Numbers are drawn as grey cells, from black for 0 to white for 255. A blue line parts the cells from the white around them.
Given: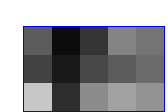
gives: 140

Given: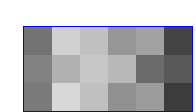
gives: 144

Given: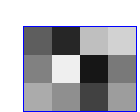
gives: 143

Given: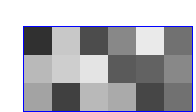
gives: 170

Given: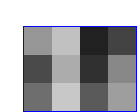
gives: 200

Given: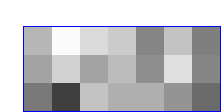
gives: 175
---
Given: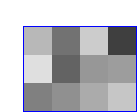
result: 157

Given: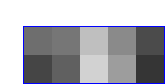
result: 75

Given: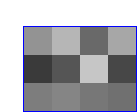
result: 71

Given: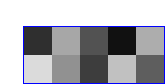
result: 173

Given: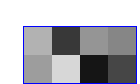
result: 134

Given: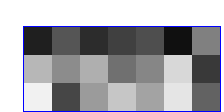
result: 57

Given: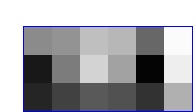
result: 238
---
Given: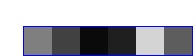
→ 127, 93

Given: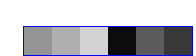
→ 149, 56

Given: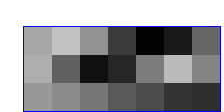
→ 167, 46

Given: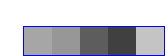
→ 166, 196

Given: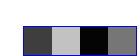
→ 62, 118

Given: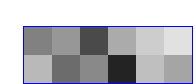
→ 129, 165

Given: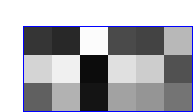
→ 53, 116

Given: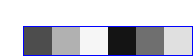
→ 77, 224

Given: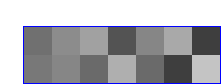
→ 112, 196
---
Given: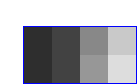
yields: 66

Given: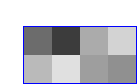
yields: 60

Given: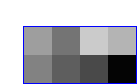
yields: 116

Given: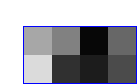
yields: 129

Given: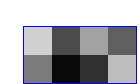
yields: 75

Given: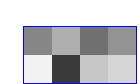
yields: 174

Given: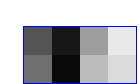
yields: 23
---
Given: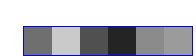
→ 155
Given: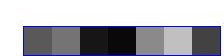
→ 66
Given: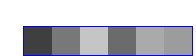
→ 156
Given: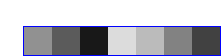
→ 65
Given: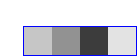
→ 227
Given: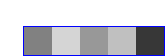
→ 55
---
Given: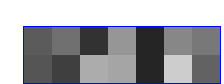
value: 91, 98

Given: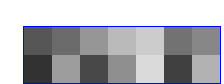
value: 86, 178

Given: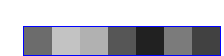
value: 108, 65

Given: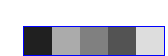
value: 32, 221

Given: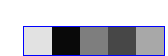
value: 226, 168

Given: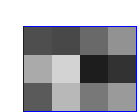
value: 78, 154

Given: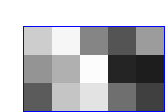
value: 205, 64

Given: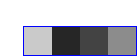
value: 202, 140

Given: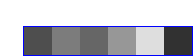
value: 78, 49

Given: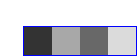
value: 51, 219
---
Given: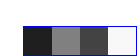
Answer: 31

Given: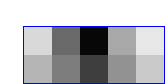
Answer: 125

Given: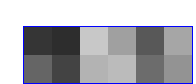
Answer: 179

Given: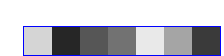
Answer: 114

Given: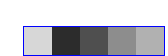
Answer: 44

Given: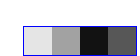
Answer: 229

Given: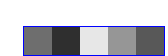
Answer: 47

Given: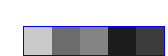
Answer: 108
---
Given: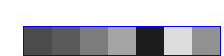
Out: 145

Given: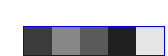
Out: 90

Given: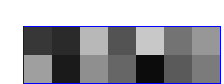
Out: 159

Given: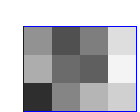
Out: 208

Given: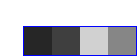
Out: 63

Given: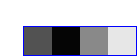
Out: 82

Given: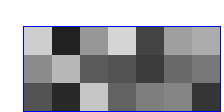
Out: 198

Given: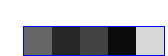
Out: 67

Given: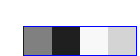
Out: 128

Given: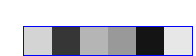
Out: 181
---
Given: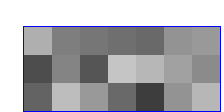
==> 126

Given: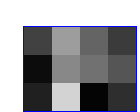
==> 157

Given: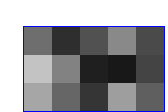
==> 46

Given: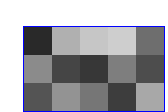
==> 176

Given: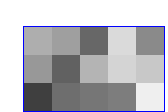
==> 159

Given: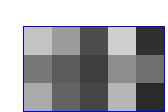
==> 156
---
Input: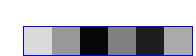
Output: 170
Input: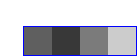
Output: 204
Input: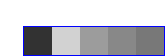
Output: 120
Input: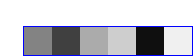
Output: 240
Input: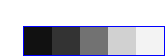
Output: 243
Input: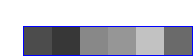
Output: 106
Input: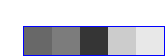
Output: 232
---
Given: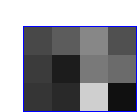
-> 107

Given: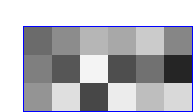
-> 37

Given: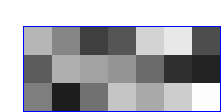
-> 35

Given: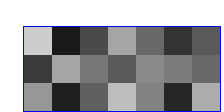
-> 104

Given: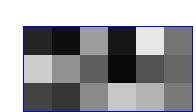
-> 102

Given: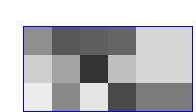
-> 214

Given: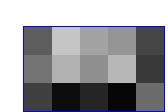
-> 57

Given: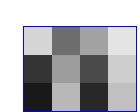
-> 206

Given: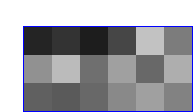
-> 174

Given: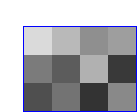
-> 57
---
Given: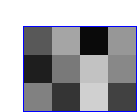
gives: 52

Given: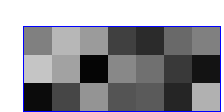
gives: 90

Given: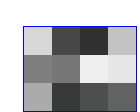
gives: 57

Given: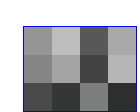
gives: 54

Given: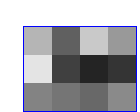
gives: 117

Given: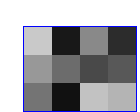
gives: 17

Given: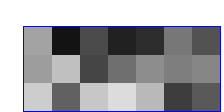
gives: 185

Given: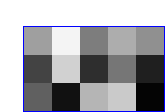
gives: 181

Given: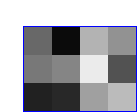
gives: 40

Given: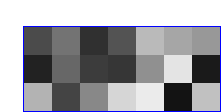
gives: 235
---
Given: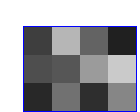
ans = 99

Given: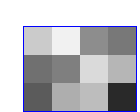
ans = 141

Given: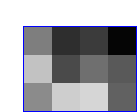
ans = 59

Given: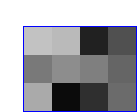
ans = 33

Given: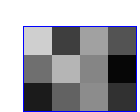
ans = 161

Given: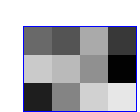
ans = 170

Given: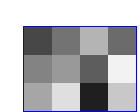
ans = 180
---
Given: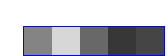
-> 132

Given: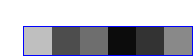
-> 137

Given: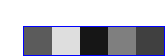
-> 127

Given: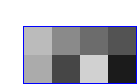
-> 187

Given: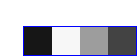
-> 157

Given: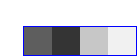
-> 199

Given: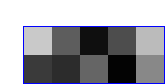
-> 187
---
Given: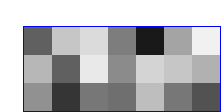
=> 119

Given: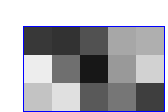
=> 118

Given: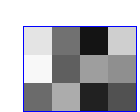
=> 33

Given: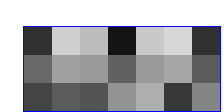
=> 55

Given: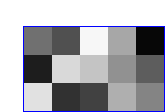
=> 175

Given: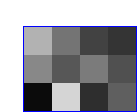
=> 46

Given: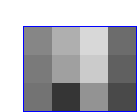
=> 147

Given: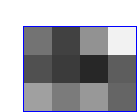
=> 152

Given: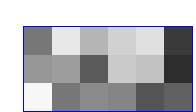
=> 84

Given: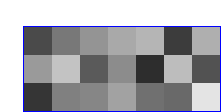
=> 105
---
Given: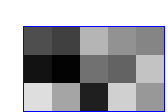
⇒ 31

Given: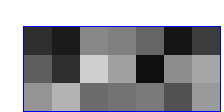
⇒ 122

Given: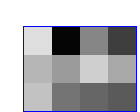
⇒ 116

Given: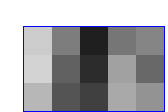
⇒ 64

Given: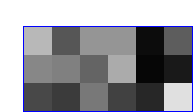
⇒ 65

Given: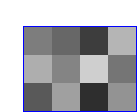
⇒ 160

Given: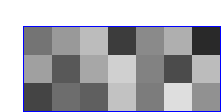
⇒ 124

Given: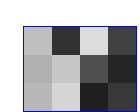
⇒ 213

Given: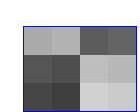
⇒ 63
